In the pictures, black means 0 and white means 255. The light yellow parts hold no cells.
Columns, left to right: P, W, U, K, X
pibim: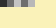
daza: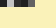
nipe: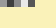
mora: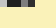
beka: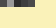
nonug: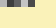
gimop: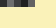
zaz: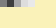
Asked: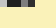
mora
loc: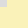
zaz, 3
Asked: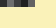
gimop

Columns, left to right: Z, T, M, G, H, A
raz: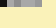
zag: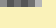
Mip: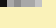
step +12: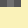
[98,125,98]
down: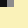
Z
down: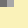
H

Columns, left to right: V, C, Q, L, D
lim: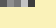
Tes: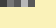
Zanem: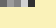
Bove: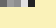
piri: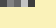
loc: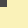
piri, 0
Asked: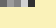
Zanem
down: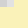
L

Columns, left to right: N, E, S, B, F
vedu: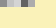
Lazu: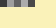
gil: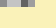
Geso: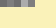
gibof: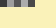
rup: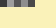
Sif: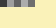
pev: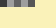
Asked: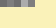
Geso
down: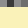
N
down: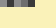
N

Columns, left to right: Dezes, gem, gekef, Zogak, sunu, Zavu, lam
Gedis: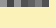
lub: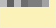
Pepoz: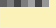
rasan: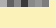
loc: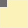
lub, 3
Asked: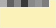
rasan
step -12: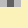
[176,85,176]
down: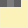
gem

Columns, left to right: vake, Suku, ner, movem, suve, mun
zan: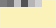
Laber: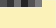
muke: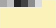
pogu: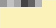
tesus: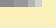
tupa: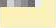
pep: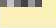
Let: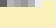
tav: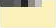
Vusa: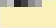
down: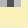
Suku
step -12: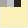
[154,182,25]
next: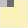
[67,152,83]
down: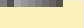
vake

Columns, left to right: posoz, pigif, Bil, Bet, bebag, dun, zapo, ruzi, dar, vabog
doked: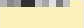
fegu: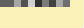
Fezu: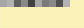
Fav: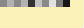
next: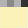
[194,137,225]
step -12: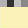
[166,38,182,125]
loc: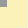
doked, 2
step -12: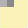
[166,125]

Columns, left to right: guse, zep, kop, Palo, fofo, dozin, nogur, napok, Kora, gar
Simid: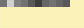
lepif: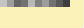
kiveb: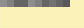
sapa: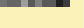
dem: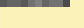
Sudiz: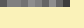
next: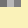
[157,114,89]
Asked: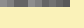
kiveb
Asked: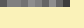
Sudiz
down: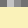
guse
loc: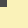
dem, 9
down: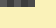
gar

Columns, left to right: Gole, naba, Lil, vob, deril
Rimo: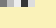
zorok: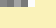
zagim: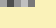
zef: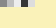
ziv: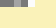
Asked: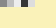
zef
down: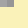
Lil
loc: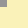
zagim, 2
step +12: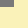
[133,133]
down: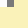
deril
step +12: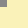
[148]

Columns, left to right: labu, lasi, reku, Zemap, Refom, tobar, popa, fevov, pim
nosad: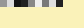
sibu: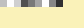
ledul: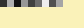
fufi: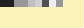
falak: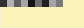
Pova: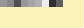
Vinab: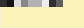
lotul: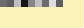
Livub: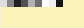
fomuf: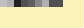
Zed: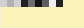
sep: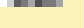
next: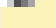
[254,135,48]
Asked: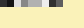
Vinab
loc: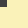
ledul, 4

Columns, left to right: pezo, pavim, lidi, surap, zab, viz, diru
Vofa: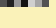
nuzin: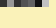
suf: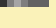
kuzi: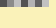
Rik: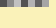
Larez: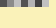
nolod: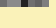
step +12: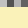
[205,94,191,110]
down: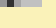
lidi
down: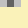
diru
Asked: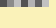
kuzi

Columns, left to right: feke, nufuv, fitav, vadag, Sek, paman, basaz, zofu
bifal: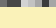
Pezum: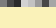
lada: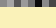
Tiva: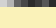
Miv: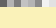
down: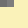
feke
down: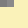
feke
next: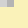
[99,71,43]
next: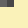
[43,59,87]
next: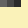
[59,87,43]
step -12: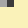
[154,47]

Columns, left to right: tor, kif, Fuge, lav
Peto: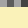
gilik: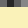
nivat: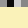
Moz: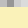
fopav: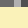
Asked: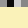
nivat
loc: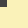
Peto, 3
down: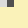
lav
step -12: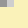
[138,194]

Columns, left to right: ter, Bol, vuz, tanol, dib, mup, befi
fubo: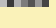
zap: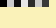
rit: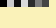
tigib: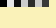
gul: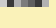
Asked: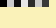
zap
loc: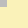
fubo, 0
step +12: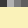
[69,189,136,107]
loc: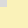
rit, 3
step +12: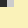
[55,216]
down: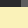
dib
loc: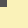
fubo, 4

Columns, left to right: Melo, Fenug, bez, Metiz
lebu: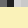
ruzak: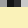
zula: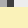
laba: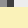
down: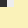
bez
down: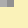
Melo
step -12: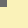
[95]
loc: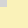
lebu, 2
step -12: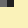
[95,21]
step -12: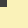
[51]
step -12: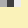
[161,51,225]

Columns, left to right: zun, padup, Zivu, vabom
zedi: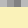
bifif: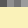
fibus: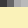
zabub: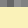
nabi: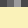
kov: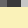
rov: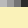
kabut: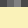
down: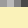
vabom
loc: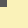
bifif, 0
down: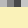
vabom
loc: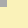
fibus, 2
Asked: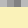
zedi

